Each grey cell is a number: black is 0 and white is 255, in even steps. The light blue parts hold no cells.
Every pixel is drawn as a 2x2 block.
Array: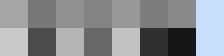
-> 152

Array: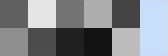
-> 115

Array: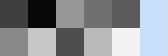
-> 151

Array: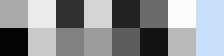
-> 34

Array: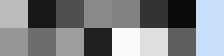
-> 130

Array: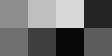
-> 191

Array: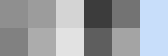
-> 212

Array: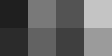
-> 121

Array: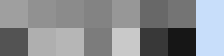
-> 151

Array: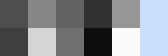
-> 98
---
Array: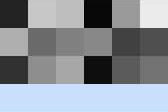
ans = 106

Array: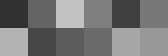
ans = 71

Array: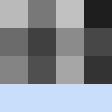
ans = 64

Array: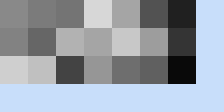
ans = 102

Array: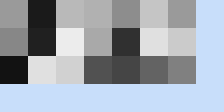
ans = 32

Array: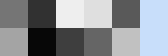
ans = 7

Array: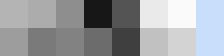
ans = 122

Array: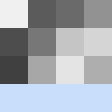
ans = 119

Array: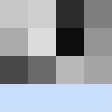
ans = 220
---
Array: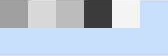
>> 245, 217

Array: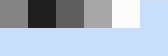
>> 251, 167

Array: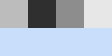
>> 231, 188

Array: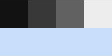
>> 237, 97

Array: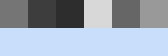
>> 216, 153

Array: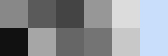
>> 220, 200

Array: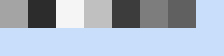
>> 245, 192

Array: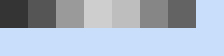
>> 206, 190
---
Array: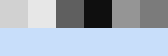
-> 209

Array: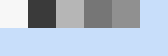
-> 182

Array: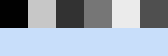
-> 199

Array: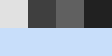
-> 96

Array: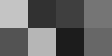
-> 182

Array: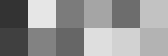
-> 222
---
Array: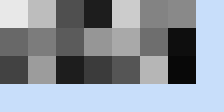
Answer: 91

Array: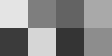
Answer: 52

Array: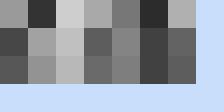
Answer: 192

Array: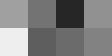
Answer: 107

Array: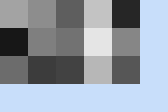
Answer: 114

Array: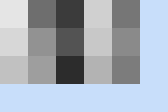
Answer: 83
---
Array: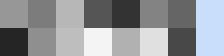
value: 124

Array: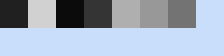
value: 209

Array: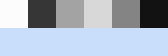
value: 54

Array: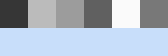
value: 187

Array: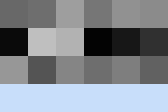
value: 110

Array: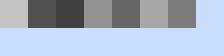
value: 80

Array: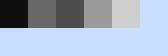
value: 104

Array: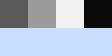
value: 155

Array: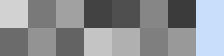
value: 121
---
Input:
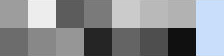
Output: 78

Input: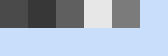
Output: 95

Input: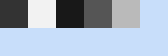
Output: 85

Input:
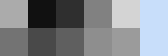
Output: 73

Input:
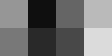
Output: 72

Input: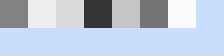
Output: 130

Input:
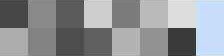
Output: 77

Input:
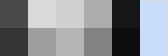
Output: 52
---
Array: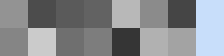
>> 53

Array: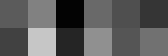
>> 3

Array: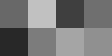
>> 40

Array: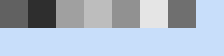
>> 46

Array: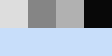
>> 8

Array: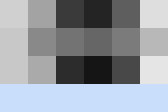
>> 21
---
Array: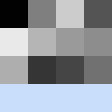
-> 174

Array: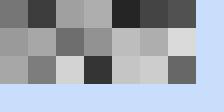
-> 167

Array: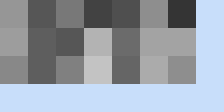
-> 136

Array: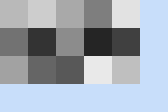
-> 162

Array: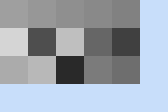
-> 171

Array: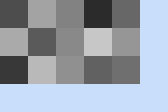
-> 56
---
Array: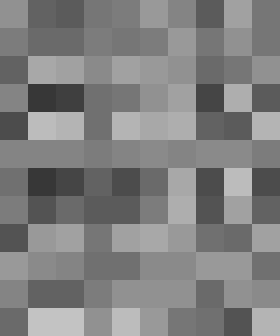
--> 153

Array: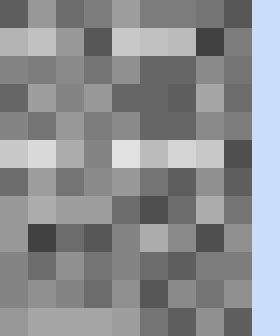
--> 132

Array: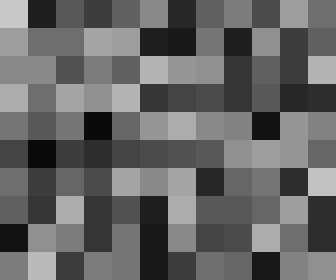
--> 96

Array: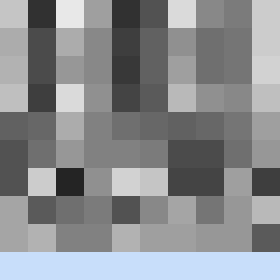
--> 82

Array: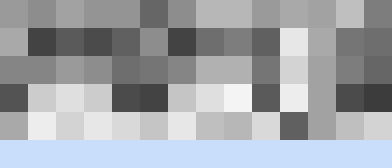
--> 133
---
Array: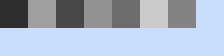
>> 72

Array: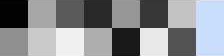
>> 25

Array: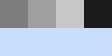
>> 125

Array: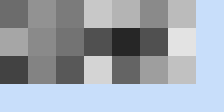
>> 66

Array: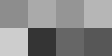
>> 87

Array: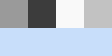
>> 154

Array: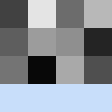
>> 36
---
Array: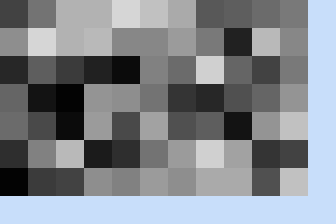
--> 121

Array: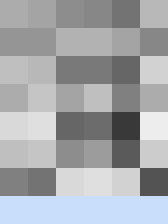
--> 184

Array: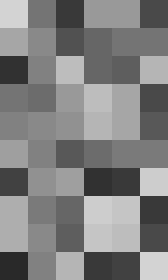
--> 73

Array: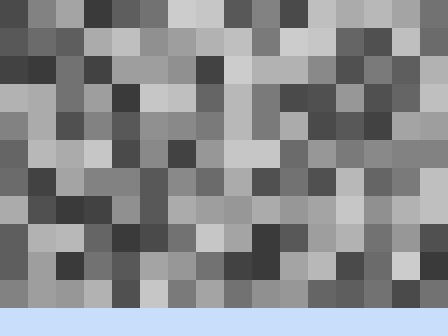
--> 114

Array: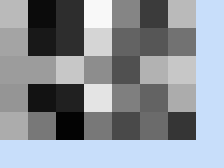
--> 186
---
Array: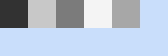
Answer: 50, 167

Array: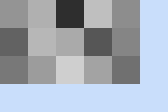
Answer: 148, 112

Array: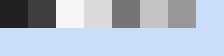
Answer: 33, 151

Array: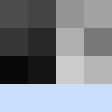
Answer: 77, 182

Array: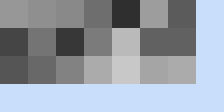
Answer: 151, 171

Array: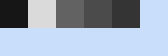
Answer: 22, 52
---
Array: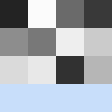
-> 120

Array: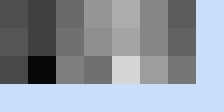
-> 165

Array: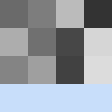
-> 112

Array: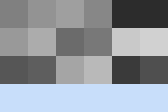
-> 120

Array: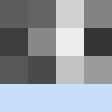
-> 136

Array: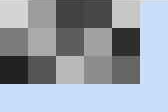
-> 93

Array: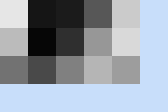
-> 47

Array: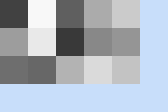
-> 57

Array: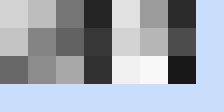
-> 211

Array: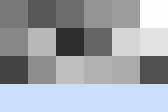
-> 101
